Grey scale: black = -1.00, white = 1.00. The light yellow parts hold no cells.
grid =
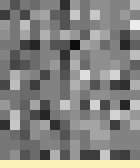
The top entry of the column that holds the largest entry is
0.48
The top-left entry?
0.02
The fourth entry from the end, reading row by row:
0.56
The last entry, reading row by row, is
-0.07
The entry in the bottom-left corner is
-0.07
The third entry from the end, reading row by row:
-0.45
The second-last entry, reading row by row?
-0.53
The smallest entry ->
-0.90
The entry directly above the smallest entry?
0.19
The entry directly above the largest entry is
0.02
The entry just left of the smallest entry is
-0.35
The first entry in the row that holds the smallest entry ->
-0.07
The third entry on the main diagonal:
0.48
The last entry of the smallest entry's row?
-0.25
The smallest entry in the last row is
-0.63
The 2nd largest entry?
0.74
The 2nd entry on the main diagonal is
-0.07
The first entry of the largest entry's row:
0.19
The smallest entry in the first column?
-0.63
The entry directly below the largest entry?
0.02
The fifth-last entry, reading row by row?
-0.53
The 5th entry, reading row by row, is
0.02
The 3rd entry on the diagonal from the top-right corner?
0.02
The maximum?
0.84
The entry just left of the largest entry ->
0.02
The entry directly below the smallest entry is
0.19
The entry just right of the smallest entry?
0.29

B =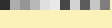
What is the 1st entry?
-0.64
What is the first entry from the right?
-0.01
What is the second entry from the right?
0.55

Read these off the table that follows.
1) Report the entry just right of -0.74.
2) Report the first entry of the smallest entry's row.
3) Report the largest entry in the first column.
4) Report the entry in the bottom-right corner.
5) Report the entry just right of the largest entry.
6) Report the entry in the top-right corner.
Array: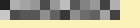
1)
0.38
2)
-0.74
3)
0.56
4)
-0.48
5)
-0.40
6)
0.38

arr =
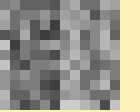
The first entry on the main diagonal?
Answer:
-0.03
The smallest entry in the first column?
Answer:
-0.33
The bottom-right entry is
0.53
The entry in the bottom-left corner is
0.34
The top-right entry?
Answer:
0.26
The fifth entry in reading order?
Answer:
-0.23
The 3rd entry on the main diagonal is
0.16
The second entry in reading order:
0.07
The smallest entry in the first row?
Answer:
-0.33
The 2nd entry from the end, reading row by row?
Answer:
-0.41
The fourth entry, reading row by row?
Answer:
-0.23
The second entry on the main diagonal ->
-0.13
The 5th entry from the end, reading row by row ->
0.61
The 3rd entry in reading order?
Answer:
-0.23
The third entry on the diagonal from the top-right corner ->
0.07

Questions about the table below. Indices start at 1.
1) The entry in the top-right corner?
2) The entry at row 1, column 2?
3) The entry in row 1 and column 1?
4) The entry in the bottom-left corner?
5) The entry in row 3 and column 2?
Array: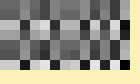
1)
0.25
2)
-0.19
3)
-0.19
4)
0.60
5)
0.50
